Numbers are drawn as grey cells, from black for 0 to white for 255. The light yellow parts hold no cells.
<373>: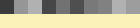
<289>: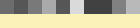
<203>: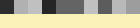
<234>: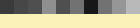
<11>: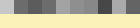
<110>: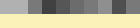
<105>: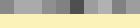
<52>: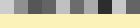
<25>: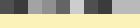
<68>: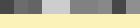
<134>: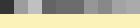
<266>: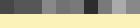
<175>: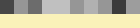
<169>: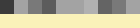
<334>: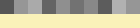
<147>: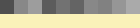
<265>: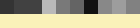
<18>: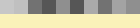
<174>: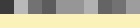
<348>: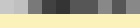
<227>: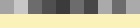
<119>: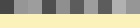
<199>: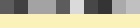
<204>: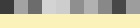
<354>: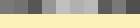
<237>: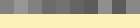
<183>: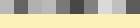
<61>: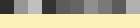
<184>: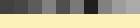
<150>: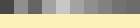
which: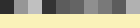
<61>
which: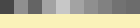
<150>
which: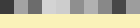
<204>

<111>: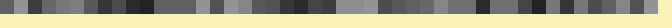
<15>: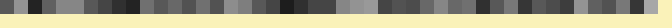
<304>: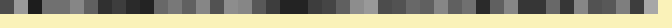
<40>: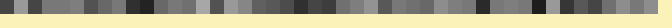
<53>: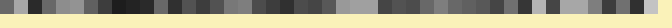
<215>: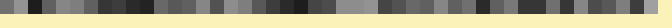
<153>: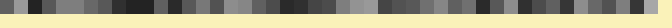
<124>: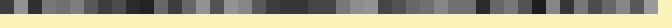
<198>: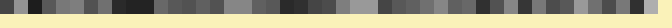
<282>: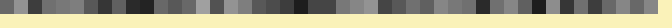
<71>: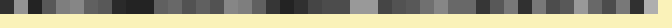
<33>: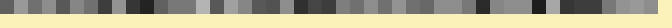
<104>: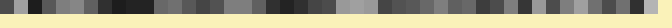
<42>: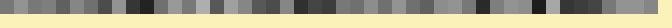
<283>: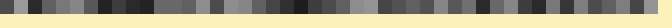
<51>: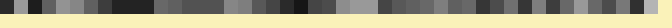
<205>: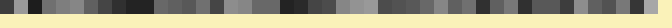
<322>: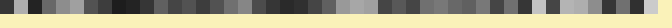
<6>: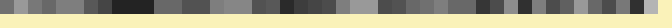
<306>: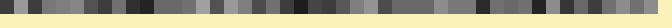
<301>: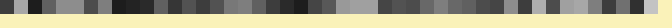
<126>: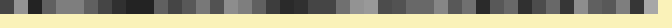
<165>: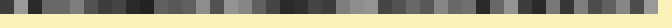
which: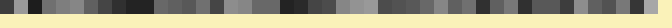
<205>
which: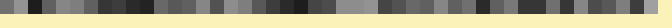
<215>
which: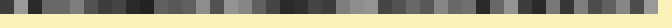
<165>
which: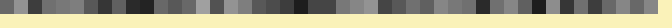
<282>
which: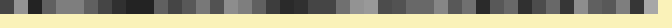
<126>

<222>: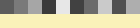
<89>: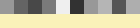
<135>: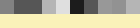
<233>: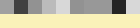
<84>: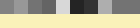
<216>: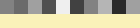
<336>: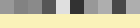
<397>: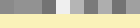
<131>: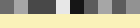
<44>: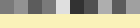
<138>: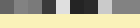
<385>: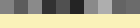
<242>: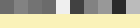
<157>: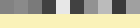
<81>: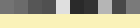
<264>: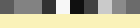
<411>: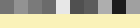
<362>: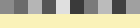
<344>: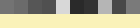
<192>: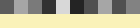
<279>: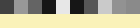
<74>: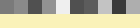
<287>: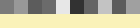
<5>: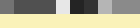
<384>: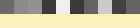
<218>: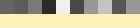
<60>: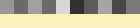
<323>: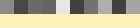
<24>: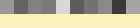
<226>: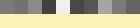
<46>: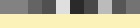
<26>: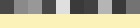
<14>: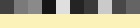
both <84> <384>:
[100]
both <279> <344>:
[86]
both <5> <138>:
[36]
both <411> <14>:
[122]
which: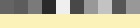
<218>
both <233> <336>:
[152]
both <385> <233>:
[36]

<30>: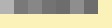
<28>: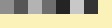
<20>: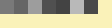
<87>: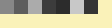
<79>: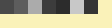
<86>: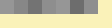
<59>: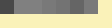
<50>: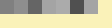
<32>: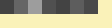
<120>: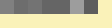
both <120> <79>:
[93]
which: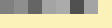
<50>
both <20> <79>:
[73]
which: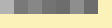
<30>
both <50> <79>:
[171]
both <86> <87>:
[135]

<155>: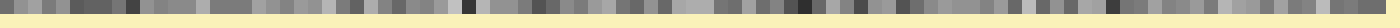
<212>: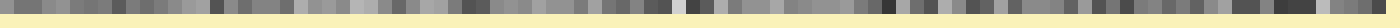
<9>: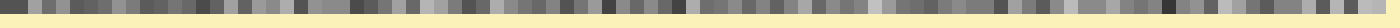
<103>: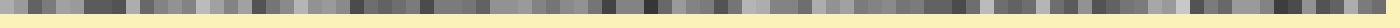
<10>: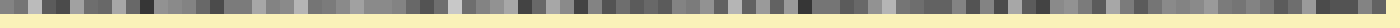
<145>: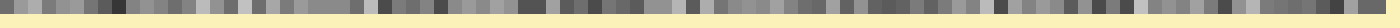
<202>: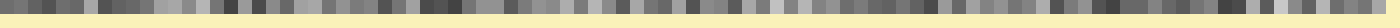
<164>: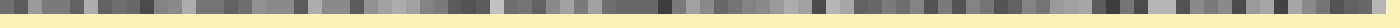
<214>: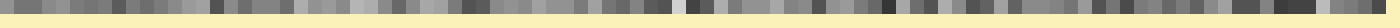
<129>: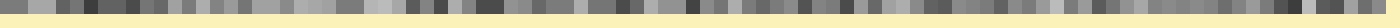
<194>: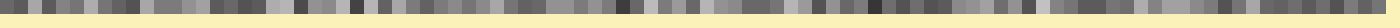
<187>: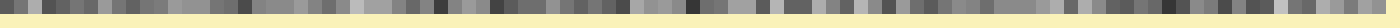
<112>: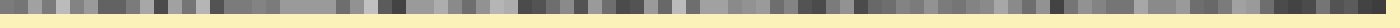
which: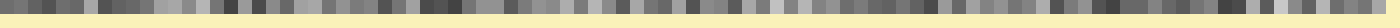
<202>
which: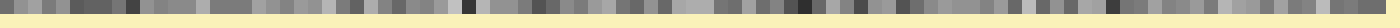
<155>
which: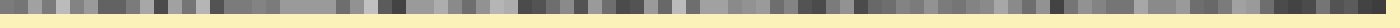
<112>

